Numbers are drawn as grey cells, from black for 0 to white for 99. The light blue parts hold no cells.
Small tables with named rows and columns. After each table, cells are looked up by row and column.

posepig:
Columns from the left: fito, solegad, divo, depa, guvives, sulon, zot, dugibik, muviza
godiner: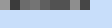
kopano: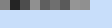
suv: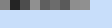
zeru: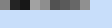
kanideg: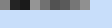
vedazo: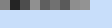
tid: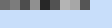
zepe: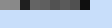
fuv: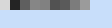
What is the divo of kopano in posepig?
30
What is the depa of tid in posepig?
56
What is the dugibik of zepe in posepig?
31
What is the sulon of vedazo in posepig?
44
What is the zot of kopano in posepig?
35
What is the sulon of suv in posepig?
42
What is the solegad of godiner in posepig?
23
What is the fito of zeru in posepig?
50
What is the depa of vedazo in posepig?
56
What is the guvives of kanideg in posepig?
44
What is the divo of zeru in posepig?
9
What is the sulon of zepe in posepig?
32
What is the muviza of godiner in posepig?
27

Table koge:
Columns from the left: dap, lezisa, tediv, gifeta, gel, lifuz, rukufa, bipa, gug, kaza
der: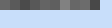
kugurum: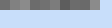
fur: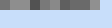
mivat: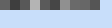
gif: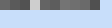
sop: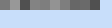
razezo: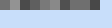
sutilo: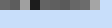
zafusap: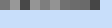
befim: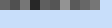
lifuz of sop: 57
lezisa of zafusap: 59
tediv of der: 29
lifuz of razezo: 53
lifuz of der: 37
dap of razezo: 44
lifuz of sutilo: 37
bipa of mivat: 41
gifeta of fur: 32
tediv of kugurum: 54
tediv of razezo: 29
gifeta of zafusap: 58
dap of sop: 47
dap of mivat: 38
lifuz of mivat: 27

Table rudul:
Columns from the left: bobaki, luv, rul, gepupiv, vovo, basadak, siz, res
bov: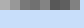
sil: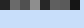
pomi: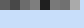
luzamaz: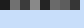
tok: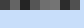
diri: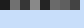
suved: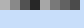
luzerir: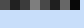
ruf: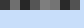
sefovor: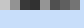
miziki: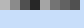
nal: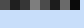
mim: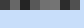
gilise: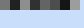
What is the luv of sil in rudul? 41
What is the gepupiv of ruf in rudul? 33
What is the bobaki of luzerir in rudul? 29
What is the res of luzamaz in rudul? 21
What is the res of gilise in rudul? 61
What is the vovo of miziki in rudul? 64
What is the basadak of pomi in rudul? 47
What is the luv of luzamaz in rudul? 44
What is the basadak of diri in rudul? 41
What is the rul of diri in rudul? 21
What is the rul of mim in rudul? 14
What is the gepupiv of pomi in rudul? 49
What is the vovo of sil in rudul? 15

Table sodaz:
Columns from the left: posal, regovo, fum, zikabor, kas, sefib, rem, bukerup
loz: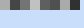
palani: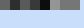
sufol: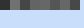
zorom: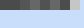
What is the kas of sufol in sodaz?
40
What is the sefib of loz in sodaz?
31
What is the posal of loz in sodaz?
67
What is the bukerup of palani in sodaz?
46
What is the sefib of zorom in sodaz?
40
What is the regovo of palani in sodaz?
18
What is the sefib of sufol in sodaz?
33
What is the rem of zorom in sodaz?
30
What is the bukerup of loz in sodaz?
19
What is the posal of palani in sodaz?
39
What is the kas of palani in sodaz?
5
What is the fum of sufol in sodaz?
27
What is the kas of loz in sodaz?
37
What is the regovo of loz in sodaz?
27
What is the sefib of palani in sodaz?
58
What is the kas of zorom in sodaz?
32
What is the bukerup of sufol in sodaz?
28
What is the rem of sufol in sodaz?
40
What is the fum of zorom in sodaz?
33
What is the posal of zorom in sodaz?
29

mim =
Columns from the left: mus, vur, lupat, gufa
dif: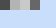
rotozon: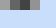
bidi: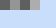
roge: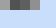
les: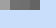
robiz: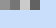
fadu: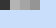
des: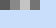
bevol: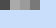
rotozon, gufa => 57
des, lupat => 76
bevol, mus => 29
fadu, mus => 20
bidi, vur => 58
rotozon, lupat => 26
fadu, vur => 70
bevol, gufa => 47
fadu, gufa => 58

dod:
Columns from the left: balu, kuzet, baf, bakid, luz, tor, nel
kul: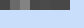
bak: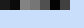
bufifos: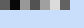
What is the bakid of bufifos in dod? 32
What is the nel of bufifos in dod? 38
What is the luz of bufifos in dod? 62
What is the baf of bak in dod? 51
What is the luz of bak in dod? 31
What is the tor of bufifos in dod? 85
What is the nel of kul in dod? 28
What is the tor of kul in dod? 28
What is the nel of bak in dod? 25
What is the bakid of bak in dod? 46
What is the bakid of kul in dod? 28

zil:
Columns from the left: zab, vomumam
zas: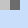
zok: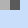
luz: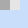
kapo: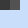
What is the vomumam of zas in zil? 42
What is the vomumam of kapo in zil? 32
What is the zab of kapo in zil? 22
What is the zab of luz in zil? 66
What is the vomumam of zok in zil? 35
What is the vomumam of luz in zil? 89
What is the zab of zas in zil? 76
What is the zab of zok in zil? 69

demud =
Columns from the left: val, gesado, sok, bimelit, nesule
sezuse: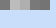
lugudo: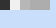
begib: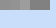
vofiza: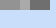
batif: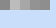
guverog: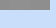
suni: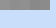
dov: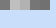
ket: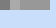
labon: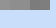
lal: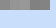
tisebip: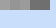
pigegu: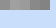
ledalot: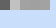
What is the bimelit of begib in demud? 50
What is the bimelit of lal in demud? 50
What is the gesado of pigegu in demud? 62
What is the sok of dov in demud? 69
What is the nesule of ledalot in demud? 63
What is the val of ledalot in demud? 38

